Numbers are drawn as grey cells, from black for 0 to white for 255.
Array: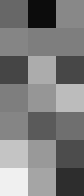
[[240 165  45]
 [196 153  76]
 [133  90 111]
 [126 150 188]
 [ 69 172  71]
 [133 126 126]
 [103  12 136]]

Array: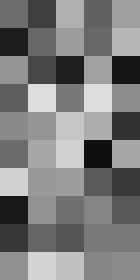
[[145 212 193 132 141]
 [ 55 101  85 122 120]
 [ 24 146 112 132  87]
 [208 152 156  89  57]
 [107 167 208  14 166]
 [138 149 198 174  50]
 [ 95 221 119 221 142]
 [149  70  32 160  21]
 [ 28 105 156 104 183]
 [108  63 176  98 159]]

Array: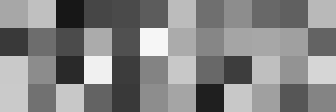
[[202 113 200  99  57 141 165  31 200 160  86 132]
 [201 140  41 240  60 131 200 104  61 191 147 214]
 [ 57 109  75 171  80 246 171 134 165 167 160  99]
 [167 192  23  70  74  92 188 111 141 104  96 185]]

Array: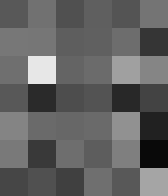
[[ 70  80  64 111  88 165]
 [121  57 110  93 127   9]
 [132 106 103 106 145  33]
 [ 88  42  77  83  40  67]
 [111 231 100 107 160 133]
 [119 118  94  96 109  53]
 [ 88 113  80  95  84 116]]

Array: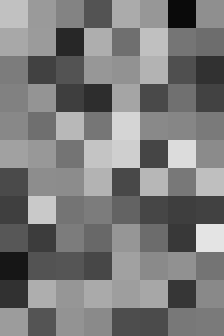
[[156  84 147 138  77  75 120 122]
 [ 49 174 150 170 158 167  54 137]
 [ 22  83  85  71 161 138 145 116]
 [ 87  60 124 104 150 108  56 228]
 [ 63 201 116 124  99  70  62  65]
 [ 74 141 140 179  72 183 120 191]
 [161 152 116 196 207  69 220 139]
 [136 111 184 118 213 137 134 122]
 [129 148  62  45 165  73 112  66]
 [124  65  83 151 146 179  79  49]
 [168 155  39 174 111 192 117 109]
 [193 154 131  83 171 151  10 143]]

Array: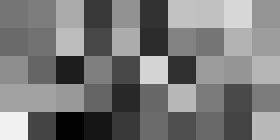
[[241  68   1  21  57 107  79 104  67 185]
 [162 162 153 100  40 103 183 122  73 124]
 [142 101  29 127  72 212  48 155 149 181]
 [106 114 188  71 172  44 131 117 179 157]
 [117 125 170  56 146  50 194 192 215 148]]
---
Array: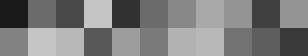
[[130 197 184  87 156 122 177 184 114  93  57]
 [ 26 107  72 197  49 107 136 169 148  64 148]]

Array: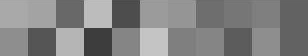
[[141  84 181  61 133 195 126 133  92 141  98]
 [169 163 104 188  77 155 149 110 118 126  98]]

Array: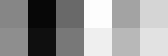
[[142  15 120 239 184 226]
 [134   7 105 253 163 213]]

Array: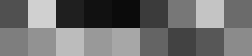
[[126 146 188 153 167 100  66  87 139]
 [ 80 208  31  17  11  59 119 196 107]]

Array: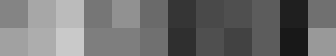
[[161 173 201 126 126 112  47  79  66  92  24 153]
 [132 167 187 118 145 106  53  73  79  92  31 112]]

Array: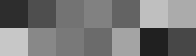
[[199 136 121 107 164  32  71]
 [ 45  78 115 129  99 191 171]]
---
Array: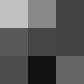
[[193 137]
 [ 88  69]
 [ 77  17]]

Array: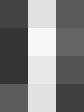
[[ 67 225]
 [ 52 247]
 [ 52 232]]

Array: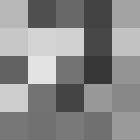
[[183  79]
 [199 212]
 [ 98 227]]

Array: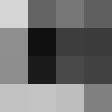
[[214  99]
 [143  16]
 [141  26]]

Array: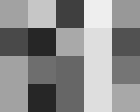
[[162 198]
 [ 73  38]
 [162 110]]

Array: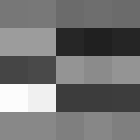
[[119 120]
 [156 156]
 [ 69  73]]

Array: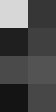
[[215  54]
 [ 31  64]
 [ 74  83]]

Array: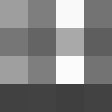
[[158 126]
 [118 100]
 [159 126]]
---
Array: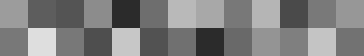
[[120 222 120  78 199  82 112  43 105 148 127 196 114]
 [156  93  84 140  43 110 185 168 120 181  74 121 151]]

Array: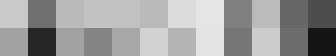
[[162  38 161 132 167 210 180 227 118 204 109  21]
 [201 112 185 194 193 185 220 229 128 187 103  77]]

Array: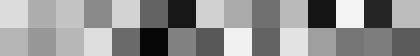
[[182 152 183 221 106   7 130  88 241  99 227 159 118 125  91]
 [220 174 196 137 211  99  23 209 170 111 186  21 243  37 188]]

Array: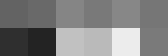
[[ 47  35 193 186 236 122]
 [ 99 105 133 121 135 118]]

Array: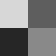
[[ 38 137]
 [215  94]]

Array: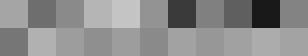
[[118 177 157 143 157 138 162 151 161 172 163]
 [165 110 138 181 196 147  58 128  95  25 131]]
